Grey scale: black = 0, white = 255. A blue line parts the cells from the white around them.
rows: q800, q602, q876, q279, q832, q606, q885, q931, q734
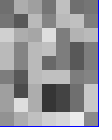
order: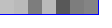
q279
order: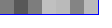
q279
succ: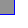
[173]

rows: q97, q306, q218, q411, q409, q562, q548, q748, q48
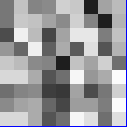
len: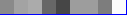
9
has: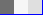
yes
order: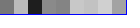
q97
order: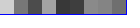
q548
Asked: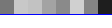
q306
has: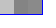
yes

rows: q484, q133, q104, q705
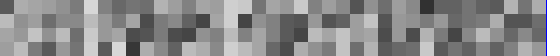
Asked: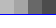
q705
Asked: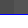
q104

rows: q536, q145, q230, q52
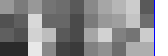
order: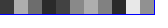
q52
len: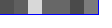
7
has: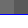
yes
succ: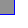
[109]

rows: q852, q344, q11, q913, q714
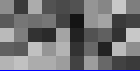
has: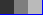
no
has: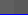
yes

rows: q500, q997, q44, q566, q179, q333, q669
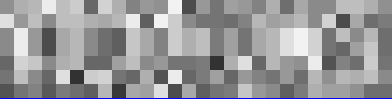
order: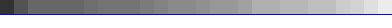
q333
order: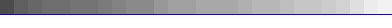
q566
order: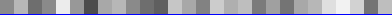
q44
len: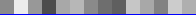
14
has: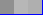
yes

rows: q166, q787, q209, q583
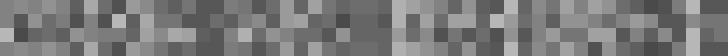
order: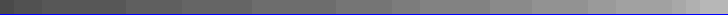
q166
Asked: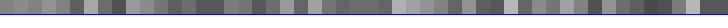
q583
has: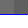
yes
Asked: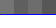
q583
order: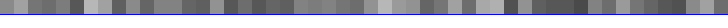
q166
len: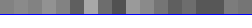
18
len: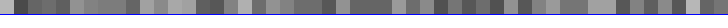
52

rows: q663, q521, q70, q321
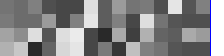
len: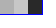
3
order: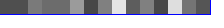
q521

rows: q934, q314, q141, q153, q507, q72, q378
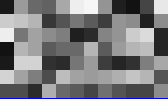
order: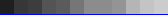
q314
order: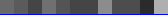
q378
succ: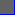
[168]
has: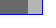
yes
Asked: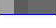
q153
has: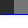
yes

